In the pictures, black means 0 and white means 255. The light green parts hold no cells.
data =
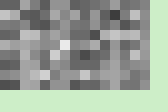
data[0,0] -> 98
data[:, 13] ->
[118, 191, 110, 186, 119, 191, 140, 118, 116]
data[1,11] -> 61
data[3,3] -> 187
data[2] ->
[124, 120, 135, 91, 84, 122, 148, 118, 114, 145, 106, 131, 85, 110, 136]
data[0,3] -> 125
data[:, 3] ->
[125, 89, 91, 187, 155, 138, 160, 186, 163]
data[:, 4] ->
[92, 110, 84, 139, 139, 114, 110, 208, 100]
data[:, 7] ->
[96, 162, 118, 106, 133, 100, 103, 152, 86]
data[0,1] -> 98
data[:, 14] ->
[130, 141, 136, 144, 157, 153, 144, 131, 144]
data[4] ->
[174, 159, 167, 155, 139, 144, 234, 133, 145, 171, 97, 150, 102, 119, 157]
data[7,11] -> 164
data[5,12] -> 121
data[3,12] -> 179
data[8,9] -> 101
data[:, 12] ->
[111, 125, 85, 179, 102, 121, 130, 148, 118]
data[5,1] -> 115
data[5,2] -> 178
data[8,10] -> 132
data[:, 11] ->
[156, 61, 131, 196, 150, 156, 163, 164, 165]

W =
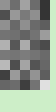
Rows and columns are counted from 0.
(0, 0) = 146
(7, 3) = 147
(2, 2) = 143
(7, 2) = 95
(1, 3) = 143
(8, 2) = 62
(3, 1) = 112
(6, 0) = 185
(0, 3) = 108
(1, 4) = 52
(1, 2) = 122
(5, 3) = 116
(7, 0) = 64
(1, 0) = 79

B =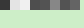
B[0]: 55
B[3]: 78
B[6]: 83

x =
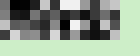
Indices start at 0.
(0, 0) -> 114
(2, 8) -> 154
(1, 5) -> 95
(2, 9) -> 18
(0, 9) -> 57
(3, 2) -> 134
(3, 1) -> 212
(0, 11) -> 198
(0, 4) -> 199
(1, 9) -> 58
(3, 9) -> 16
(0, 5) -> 50
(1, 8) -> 17

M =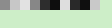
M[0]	140
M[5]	14
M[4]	45
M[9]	201

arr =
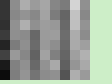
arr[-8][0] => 52
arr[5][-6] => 98
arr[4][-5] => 153
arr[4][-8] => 124
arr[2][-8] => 145
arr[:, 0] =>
[52, 53, 48, 59, 36, 65, 26, 12]
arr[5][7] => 159
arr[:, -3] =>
[123, 101, 105, 109, 106, 101, 96, 84]
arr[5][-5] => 162
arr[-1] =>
[12, 126, 148, 116, 140, 144, 84, 174, 154]
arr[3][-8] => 143
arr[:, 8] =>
[144, 136, 147, 140, 159, 177, 169, 154]
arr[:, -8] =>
[141, 136, 145, 143, 124, 153, 129, 126]
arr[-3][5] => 128
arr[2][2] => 175
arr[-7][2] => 147
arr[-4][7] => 170
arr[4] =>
[36, 124, 143, 107, 153, 142, 106, 170, 159]

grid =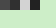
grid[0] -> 72
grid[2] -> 211

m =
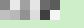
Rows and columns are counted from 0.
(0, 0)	135
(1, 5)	245
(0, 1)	233
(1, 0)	191
